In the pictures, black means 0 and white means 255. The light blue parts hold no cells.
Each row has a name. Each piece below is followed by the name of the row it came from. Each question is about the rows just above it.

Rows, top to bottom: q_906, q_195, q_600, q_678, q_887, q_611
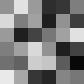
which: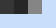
q_611
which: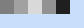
q_678
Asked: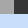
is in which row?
q_611

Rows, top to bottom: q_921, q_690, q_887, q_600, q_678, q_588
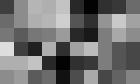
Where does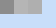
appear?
q_921
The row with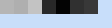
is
q_921
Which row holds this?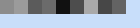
q_588
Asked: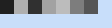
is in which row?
q_600
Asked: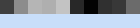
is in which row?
q_921
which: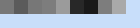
q_887
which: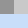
q_690

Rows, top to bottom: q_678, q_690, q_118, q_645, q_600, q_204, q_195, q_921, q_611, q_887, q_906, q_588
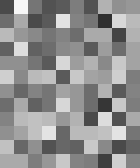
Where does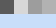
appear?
q_600
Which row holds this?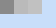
q_204

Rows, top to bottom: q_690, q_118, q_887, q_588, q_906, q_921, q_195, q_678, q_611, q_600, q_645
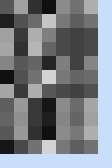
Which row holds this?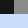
q_678
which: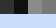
q_600

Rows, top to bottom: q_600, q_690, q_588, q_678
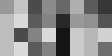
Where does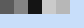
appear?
q_678
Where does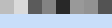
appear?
q_690
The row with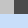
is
q_600
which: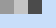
q_600

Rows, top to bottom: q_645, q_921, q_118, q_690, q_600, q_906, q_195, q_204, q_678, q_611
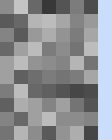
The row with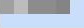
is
q_678
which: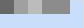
q_678
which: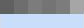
q_906
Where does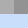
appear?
q_118
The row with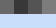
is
q_645
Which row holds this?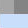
q_921
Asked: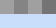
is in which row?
q_204

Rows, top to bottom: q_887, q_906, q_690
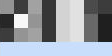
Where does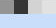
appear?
q_906
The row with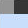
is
q_906
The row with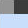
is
q_887
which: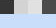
q_887
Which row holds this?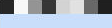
q_906
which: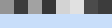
q_887
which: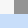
q_906

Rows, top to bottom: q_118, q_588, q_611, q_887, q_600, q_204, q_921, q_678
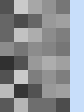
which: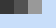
q_921
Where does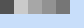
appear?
q_118

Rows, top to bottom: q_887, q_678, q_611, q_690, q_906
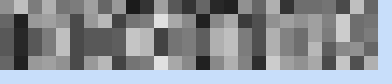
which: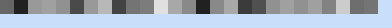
q_678
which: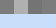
q_887
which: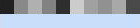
q_906
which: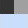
q_887
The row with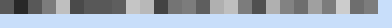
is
q_611

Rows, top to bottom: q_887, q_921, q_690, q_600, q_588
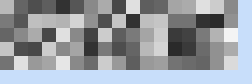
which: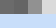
q_588
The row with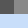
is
q_887
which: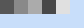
q_887
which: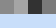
q_600

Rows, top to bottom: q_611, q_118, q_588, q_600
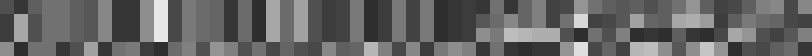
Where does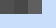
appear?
q_600
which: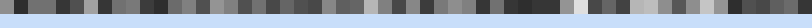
q_600
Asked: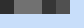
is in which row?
q_600
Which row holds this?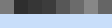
q_118
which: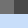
q_600
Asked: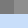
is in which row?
q_600

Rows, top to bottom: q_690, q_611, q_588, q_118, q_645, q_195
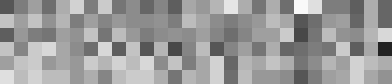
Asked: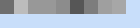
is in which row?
q_195
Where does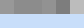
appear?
q_611

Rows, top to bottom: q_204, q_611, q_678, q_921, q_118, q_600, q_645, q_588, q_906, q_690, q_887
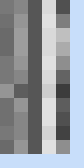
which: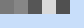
q_204
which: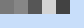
q_690
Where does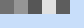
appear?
q_588
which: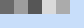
q_921
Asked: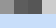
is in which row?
q_645

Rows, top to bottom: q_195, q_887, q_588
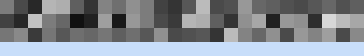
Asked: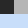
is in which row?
q_195
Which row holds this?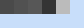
q_588
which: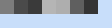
q_887

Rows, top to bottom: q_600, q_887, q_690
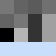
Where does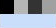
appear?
q_690
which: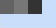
q_887
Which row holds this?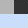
q_690
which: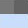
q_600

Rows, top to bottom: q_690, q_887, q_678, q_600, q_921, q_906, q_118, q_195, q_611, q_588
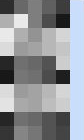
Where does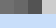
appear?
q_921
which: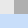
q_678
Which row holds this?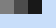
q_887
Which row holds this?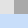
q_195

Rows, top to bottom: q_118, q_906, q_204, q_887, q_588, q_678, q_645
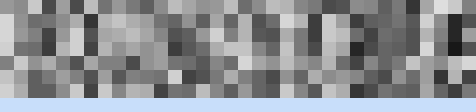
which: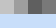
q_678
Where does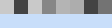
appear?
q_645
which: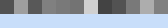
q_678

